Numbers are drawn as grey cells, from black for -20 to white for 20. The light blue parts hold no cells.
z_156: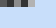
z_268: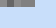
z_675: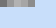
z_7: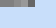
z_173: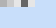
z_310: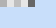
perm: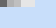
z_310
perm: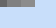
z_268
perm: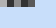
z_156
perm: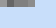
z_7
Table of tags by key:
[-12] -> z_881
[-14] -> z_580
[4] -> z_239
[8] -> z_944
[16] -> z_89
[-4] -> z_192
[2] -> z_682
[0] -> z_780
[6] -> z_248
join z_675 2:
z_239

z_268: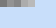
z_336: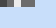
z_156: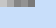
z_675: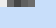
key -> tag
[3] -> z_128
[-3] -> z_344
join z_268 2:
z_128
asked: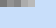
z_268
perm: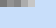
z_156
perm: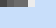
z_675
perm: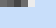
z_675
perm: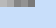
z_268
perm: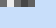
z_675

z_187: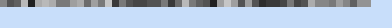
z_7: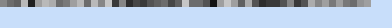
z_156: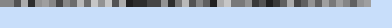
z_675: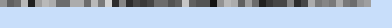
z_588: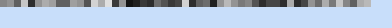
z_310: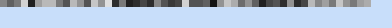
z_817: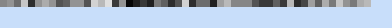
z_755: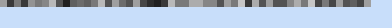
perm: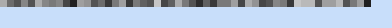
z_187
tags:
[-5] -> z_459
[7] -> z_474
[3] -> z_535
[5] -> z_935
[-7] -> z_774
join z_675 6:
z_935
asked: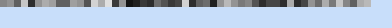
z_588
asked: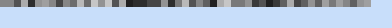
z_156
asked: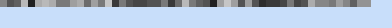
z_187

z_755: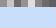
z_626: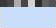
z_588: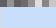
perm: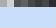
z_626
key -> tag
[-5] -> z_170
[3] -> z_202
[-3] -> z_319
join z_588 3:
z_170
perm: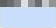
z_755

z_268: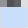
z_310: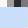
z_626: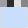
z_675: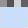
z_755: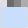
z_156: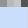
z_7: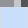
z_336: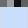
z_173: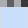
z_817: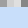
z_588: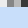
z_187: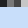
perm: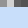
z_675
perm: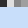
z_626
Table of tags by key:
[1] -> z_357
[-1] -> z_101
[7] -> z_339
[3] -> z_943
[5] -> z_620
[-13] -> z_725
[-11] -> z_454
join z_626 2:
z_725
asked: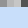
z_156
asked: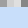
z_817
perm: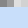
z_817

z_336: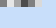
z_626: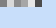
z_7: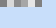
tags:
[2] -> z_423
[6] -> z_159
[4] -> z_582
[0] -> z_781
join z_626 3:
z_423
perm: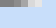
z_7
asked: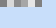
z_7
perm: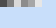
z_626

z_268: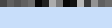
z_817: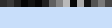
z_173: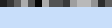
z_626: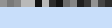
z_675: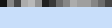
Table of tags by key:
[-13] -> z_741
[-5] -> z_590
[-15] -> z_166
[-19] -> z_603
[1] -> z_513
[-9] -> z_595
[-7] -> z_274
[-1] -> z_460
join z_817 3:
z_166
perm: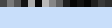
z_817

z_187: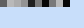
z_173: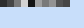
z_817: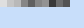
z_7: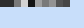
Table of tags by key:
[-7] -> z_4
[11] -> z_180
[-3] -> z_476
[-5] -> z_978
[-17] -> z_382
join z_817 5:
z_978
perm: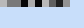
z_187
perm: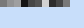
z_173
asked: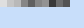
z_817

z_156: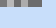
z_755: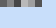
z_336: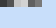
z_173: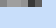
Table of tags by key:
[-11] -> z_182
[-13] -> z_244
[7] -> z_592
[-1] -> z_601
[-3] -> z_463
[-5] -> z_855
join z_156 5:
z_463
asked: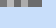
z_156
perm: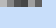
z_755
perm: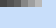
z_755
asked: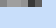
z_173

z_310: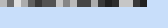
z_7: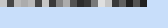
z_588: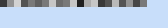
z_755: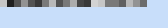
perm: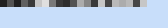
z_7
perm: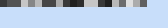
z_310
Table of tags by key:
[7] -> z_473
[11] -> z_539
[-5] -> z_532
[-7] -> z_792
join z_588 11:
z_539
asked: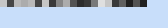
z_7
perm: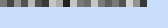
z_588

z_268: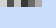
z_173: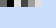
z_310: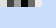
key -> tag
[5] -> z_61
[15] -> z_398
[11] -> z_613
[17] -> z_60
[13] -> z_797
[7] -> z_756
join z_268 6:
z_756
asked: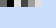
z_173
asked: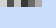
z_268
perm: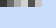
z_268
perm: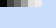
z_310

